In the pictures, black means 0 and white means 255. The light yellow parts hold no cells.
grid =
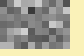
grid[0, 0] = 83
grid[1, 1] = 99
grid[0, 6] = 136
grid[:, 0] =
[83, 143, 128, 106, 121, 113, 179]
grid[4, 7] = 92
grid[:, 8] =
[150, 140, 128, 179, 131, 95, 125]
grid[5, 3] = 134
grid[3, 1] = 112
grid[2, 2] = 120
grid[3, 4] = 138
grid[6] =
[179, 178, 116, 91, 171, 109, 156, 117, 125, 164]
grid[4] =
[121, 163, 178, 207, 91, 132, 128, 92, 131, 147]
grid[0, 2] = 203
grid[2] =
[128, 137, 120, 131, 136, 122, 139, 144, 128, 125]
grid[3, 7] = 200
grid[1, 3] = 177

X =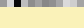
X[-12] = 155
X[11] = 164
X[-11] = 217
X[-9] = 189

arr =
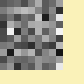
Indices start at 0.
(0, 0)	87
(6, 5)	120
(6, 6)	77
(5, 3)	94
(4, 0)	74
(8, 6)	136
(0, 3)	79
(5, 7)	133
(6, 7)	61
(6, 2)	77
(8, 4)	116
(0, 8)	159
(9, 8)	232
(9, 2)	49
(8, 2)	105
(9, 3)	109
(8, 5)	149
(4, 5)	179
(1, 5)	132
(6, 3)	72
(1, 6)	91
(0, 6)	90
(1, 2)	171
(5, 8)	65
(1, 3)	189
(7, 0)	156

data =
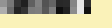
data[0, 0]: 147
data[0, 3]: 32
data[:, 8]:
[40, 14]
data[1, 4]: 123
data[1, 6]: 88
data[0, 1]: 119
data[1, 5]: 126
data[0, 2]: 52

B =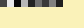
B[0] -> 68
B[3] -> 183
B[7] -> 129
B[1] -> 234

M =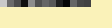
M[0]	201
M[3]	15
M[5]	80

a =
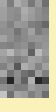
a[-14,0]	167
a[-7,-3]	98
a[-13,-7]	159
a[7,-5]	150
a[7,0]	163
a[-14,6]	111
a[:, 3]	[156, 172, 166, 150, 139, 138, 144, 161, 138, 175, 113, 98, 126, 155]
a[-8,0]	133
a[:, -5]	[174, 141, 137, 153, 117, 129, 138, 150, 127, 88, 141, 137, 124, 163]
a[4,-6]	143
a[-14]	[167, 125, 174, 156, 120, 155, 111]
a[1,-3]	158
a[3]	[147, 130, 153, 150, 128, 121, 104]
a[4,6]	138
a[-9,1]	143
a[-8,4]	120
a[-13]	[159, 144, 141, 172, 158, 143, 130]
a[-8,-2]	140
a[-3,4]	177
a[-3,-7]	115
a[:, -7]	[167, 159, 158, 147, 142, 162, 133, 163, 151, 129, 167, 115, 143, 194]
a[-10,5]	123
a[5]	[162, 143, 129, 138, 148, 150, 145]

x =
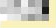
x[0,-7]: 223
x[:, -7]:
[223, 201, 254]
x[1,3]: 225
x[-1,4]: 154
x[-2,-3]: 214
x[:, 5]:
[187, 201, 178]
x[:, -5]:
[158, 203, 229]

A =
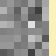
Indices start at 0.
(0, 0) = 138
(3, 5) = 119
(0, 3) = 118
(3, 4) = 224
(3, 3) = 116
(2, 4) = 89
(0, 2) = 129
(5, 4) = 194
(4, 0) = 128
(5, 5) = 169
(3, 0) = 180
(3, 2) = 134
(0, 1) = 151
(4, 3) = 131
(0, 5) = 115
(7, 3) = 143
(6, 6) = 171
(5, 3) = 122

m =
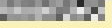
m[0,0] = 158
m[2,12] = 97
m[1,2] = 199
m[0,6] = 113
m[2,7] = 143
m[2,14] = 131
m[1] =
[185, 172, 199, 172, 174, 181, 208, 172, 123, 127, 181, 235, 170, 71, 195]
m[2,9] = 215
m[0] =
[158, 122, 147, 129, 124, 149, 113, 146, 159, 119, 148, 41, 141, 146, 121]

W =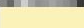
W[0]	134
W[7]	163
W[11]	58
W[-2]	125
